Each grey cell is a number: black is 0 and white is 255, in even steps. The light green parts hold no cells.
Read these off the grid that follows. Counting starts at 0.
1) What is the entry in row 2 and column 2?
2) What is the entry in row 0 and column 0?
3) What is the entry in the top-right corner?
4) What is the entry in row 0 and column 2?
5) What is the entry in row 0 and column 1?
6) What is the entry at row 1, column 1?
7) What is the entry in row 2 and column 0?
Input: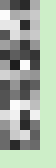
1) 41
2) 129
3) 171
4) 41
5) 64
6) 171
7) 230

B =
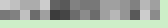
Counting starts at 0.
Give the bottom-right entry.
139
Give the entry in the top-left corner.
204
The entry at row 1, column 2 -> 192
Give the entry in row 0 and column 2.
172
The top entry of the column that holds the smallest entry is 98

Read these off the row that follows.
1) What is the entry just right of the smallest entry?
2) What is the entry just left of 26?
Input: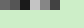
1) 196
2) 85
